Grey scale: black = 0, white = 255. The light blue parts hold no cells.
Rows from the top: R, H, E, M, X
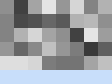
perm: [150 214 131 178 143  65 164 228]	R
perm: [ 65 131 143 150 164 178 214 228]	R
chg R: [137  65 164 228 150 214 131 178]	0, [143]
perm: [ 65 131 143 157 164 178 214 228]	E
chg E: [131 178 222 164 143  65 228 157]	2, [214]
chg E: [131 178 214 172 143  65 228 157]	3, [164]

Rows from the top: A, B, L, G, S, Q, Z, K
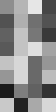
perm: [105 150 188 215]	Q
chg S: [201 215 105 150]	0, [195]
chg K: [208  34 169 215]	0, [201]
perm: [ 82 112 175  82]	B
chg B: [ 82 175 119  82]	2, [112]

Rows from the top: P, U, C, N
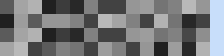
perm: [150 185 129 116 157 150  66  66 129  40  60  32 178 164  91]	P
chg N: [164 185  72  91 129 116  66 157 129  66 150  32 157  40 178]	2, [66]
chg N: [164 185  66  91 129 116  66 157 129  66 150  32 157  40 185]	14, [178]
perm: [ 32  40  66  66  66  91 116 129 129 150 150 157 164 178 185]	U
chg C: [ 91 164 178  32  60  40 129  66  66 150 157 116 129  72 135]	14, [142]
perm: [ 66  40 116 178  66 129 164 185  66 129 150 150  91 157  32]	U
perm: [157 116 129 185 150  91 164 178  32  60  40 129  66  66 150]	P

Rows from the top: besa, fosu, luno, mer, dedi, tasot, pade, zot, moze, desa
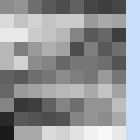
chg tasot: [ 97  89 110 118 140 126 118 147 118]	7, [154]
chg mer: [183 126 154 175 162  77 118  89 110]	6, [126]

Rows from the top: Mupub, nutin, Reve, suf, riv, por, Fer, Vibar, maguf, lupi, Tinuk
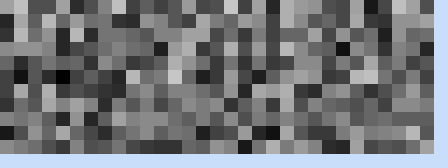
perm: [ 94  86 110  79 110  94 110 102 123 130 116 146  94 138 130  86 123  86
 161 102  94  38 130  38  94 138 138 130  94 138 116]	maguf
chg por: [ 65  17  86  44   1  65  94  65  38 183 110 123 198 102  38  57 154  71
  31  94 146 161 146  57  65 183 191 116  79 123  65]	14, [31]
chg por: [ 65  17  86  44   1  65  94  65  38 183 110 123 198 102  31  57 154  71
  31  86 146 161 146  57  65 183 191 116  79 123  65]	19, [94]

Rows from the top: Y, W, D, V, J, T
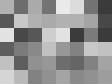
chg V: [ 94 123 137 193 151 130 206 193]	6, [200]
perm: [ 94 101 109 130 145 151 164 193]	J
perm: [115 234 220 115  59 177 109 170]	Y
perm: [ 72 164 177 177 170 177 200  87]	W

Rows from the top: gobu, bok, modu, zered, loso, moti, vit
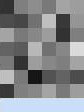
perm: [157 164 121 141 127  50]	gobu
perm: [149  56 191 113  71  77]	bok
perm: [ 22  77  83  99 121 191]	moti
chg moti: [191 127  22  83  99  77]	1, [121]
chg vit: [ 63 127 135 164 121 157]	0, [56]
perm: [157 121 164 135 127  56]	vit
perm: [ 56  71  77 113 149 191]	bok

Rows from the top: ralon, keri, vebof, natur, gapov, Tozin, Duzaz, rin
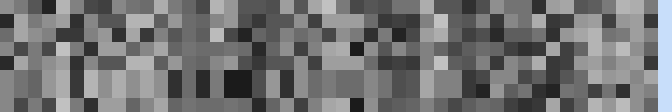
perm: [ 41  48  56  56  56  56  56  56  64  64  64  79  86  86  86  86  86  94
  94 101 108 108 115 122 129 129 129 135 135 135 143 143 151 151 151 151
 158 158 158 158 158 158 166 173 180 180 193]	gapov
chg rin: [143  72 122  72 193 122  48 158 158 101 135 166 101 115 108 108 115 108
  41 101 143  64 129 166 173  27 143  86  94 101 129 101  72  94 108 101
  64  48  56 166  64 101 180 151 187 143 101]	0, [135]
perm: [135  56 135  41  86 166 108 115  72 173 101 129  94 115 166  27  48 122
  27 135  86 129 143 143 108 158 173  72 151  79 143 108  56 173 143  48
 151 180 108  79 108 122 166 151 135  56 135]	Tozin

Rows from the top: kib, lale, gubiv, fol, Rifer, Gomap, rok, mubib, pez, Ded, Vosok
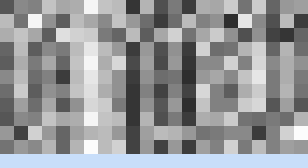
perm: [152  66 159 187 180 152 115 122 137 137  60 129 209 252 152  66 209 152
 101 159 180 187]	Ded
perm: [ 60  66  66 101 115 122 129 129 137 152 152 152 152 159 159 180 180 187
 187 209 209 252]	Vosok
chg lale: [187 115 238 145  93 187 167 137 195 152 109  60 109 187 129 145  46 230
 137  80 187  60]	2, [245]

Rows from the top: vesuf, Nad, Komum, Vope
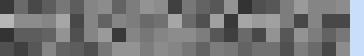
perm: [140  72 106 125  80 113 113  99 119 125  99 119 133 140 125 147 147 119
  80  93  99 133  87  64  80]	Vope
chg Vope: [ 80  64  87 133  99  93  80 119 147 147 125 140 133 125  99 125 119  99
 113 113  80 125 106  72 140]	13, [119]
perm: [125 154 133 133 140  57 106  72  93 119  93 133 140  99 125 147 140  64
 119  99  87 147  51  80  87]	vesuf

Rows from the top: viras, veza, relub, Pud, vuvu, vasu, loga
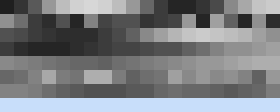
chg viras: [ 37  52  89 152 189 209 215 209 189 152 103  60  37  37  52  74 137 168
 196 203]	0, [31]
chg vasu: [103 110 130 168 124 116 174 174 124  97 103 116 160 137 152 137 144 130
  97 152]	10, [110]
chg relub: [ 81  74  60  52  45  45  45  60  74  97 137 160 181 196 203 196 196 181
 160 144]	16, [189]
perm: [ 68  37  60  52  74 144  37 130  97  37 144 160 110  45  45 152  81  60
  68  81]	Pud
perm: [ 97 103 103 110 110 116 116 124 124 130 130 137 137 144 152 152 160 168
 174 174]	vuvu
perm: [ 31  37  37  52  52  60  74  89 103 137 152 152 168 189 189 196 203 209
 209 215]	viras
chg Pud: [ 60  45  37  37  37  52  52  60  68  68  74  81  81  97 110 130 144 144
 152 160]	5, [45]

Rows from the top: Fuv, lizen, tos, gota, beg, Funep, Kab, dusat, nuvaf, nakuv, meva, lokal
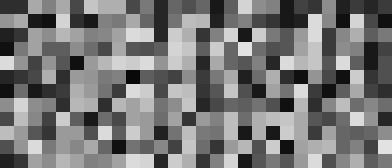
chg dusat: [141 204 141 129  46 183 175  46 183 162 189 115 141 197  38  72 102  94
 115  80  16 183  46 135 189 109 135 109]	1, [212]
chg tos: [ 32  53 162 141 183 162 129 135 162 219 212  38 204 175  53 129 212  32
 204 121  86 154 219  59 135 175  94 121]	17, [24]

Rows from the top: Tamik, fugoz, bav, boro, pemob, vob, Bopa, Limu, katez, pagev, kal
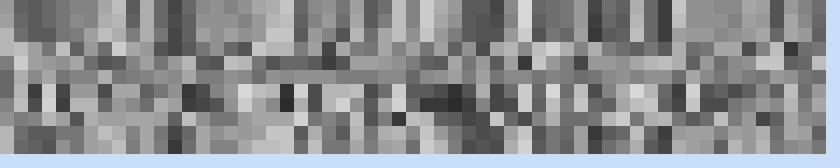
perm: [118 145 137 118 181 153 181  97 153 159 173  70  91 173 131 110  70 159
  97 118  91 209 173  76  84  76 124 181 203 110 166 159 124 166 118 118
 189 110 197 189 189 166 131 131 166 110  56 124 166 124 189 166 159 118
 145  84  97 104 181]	kal
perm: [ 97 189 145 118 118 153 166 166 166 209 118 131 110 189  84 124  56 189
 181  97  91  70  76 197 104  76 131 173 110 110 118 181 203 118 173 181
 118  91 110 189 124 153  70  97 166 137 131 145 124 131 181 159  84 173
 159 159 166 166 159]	katez
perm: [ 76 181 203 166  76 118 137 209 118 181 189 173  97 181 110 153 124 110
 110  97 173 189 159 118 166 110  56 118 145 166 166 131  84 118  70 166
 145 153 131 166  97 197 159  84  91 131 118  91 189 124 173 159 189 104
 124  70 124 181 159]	kal
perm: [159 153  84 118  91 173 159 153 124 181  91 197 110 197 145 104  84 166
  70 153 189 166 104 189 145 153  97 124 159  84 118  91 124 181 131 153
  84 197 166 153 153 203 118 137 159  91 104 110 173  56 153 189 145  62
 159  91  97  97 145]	bav
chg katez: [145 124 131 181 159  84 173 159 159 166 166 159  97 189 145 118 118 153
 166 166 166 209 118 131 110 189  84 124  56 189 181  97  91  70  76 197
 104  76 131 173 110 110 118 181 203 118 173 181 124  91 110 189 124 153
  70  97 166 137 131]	48, [118]
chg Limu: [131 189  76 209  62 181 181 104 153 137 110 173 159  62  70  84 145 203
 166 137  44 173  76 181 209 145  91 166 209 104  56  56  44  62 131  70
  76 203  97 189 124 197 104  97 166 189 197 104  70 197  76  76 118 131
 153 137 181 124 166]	47, [97]
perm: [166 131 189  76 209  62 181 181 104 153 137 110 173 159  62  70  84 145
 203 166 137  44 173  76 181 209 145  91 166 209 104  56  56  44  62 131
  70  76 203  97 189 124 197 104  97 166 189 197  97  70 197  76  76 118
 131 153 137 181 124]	Limu

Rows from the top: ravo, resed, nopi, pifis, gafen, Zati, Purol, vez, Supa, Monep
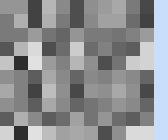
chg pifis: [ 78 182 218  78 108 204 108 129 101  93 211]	0, [86]
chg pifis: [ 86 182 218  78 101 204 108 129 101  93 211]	4, [108]
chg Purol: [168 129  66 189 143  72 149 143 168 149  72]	9, [143]

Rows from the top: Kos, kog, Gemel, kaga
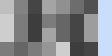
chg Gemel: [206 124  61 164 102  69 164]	6, [157]
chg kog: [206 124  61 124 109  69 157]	4, [102]
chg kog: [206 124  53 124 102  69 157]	2, [61]
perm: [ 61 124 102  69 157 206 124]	kog
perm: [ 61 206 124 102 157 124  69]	kog

